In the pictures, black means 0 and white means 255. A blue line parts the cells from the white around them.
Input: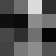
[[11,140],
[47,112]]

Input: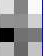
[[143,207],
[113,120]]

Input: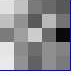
[[146,89],
[159,205]]

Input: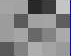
[[90,162],
[166,104]]

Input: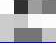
[[199,249],
[116,117]]

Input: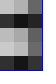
[[20,36],
[169,96]]

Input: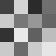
[[119,151],
[233,96]]

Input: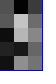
[[196,108],
[182,135]]
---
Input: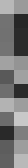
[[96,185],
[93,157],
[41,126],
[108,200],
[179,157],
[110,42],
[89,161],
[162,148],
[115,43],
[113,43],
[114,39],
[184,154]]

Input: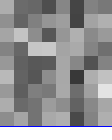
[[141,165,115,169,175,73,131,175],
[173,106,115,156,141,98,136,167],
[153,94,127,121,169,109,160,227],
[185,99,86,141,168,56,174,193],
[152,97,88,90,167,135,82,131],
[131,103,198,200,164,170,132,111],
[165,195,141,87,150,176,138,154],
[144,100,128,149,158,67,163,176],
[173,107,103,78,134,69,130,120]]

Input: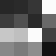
[[136,123,141,17],
[199,191,251,65],
[60,80,41,105],
[39,42,54,251]]

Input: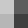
[[182,63],
[201,93]]

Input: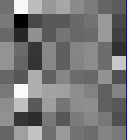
[[101,159,194,110,153,115,108,132,122],
[145,53,45,120,87,123,135,120,79],
[142,192,88,158,117,140,142,96,88],
[120,249,174,162,159,141,129,96,132],
[102,87,174,96,134,108,105,146,81],
[147,101,52,135,95,132,140,109,199],
[147,107,54,136,95,133,139,109,48],
[105,39,144,88,117,104,106,153,64],
[121,0,72,89,89,105,114,153,73],
[113,247,188,152,166,138,124,101,92]]

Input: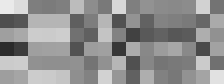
[[158,165,204,202,196,143,130,210,150,97,174,129,120,146,164,225],
[203,205,145,143,143,145,116,145,182,80,134,117,121,124,203,112],
[43,60,159,161,162,82,157,160,55,172,136,156,167,137,74,162],
[159,169,204,203,206,113,96,196,130,65,89,98,87,91,174,145],
[78,85,181,181,181,95,125,182,81,147,98,131,127,122,103,170],
[234,220,126,123,127,188,141,121,216,127,146,139,137,140,210,115]]
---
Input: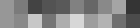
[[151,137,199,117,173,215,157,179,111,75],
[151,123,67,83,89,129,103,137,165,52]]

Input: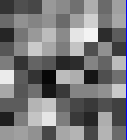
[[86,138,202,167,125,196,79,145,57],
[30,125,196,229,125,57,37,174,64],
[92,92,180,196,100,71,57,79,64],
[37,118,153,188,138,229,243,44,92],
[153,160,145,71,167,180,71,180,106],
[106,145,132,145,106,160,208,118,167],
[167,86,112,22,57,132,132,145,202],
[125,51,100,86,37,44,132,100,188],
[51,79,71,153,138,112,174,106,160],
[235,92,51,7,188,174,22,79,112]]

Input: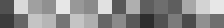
[[60,102,196,182,117,196,175,102,138,88,45,81,123,75,144,110],
[81,218,160,144,231,152,138,225,88,175,94,110,94,168,211,231]]

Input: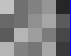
[[91,181,158,124,71],
[104,112,144,166,91],
[194,112,130,150,38],
[181,130,118,166,58]]

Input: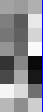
[[148,105,251],
[126,91,232],
[118,97,213],
[184,142,206],
[163,155,176],
[245,219,112],
[73,169,23],
[51,134,9]]

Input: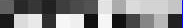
[[25,219,233,47,246,240,17,246,17,68,134,184,33],
[96,40,54,33,62,74,82,227,171,219,211,211,197]]
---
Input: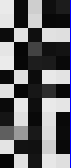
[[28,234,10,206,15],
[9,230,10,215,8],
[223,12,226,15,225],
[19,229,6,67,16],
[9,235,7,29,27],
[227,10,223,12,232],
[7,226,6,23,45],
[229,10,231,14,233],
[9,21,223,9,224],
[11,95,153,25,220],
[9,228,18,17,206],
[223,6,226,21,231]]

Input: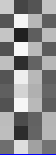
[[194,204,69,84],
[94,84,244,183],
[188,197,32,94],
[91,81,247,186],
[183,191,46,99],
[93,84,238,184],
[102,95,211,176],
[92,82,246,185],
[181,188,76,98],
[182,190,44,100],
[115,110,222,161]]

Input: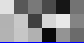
[[115,225,88,121,74,22],
[132,178,200,63,214,233],
[107,179,198,177,10,148]]

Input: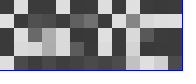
[[59,59,222,59,59,222,58,59,222,60,224,60,58],
[223,223,59,80,75,61,96,112,60,222,133,216,222],
[59,58,222,105,174,218,56,57,224,59,217,88,60],
[59,58,218,214,173,218,92,58,220,59,212,58,59],
[75,222,74,61,72,62,66,74,68,76,193,223,207]]

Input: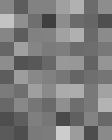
[[141,134,93,130,130,160,177,108],
[79,195,143,111,63,141,107,102],
[139,134,93,129,130,161,176,106],
[120,102,160,133,123,126,108,110],
[149,141,83,88,104,152,151,99],
[117,93,157,136,129,119,101,111],
[162,123,111,159,138,171,173,121],
[179,104,136,118,106,143,110,121],
[104,78,94,127,119,74,96,131],
[138,90,78,122,124,204,156,77]]

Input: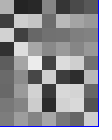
[[88,179,36,40,134,53,74],
[153,62,206,197,109,185,164],
[130,210,64,103,113,114,127],
[152,49,221,167,137,154,134],
[112,93,165,236,66,220,207],
[184,106,140,71,207,61,45],
[102,104,154,210,58,216,212],
[82,120,132,204,43,210,217],
[206,125,157,132,167,120,101]]

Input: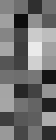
[[112,133,111,47],
[89,160,12,145],
[189,133,68,203],
[162,166,61,234],
[150,85,65,208],
[20,113,110,119],
[150,165,38,66],
[32,166,115,100],
[172,62,88,94],
[43,153,71,118]]

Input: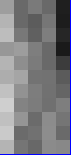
[[31,158,105,122,105],
[29,180,105,92,118],
[38,189,120,96,126],
[26,151,157,126,105],
[60,180,142,123,105],
[91,173,165,115,114],
[101,193,146,125,113],
[126,207,131,124,112],
[117,192,149,107,140],
[106,202,107,113,141],
[136,180,117,104,139]]
